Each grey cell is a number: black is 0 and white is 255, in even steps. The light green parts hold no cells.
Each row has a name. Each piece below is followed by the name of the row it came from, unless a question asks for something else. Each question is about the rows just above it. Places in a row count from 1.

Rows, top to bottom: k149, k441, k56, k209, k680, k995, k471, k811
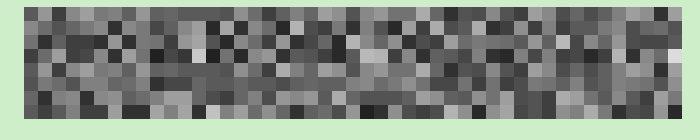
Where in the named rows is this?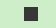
k209, 12
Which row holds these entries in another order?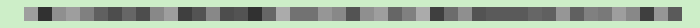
k680

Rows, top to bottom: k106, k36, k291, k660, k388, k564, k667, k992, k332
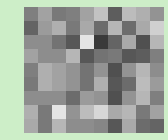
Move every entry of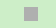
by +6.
[181]
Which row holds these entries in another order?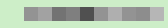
k388
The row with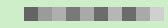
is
k36
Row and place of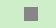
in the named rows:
k332, 6
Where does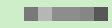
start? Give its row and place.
k332, 2
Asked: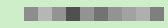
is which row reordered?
k388

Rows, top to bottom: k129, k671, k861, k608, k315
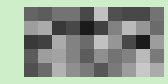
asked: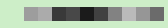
k671
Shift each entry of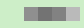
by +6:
[149, 121, 136, 192]
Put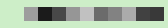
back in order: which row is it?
k861
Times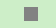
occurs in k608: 2
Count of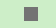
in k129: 3

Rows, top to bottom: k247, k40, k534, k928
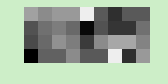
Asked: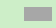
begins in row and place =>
k534, 7
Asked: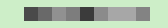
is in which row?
k534
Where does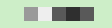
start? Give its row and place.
k247, 4
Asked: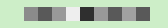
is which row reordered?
k247
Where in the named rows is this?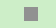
k534, 3
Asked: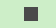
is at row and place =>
k534, 1
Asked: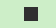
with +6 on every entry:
[53]

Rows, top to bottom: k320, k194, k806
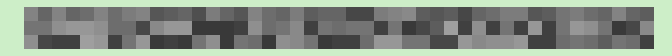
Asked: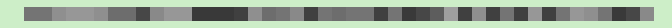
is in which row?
k194
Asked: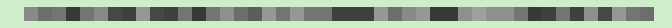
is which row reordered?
k194
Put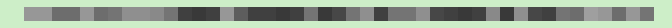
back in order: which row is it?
k806
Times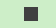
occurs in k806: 9
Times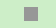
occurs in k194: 6

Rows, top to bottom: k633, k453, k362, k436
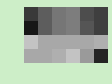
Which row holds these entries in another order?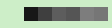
k453
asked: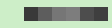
k633
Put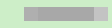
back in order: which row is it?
k362
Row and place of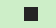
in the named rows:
k436, 6
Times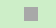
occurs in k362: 4
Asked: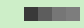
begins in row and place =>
k633, 1
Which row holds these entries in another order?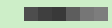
k633

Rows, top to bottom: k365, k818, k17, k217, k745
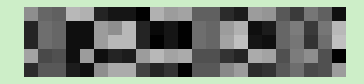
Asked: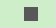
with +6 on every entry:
[94]
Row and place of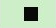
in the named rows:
k818, 10
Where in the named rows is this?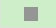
k365, 18
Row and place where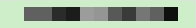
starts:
k365, 13
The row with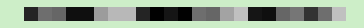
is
k17
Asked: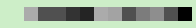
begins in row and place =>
k217, 12

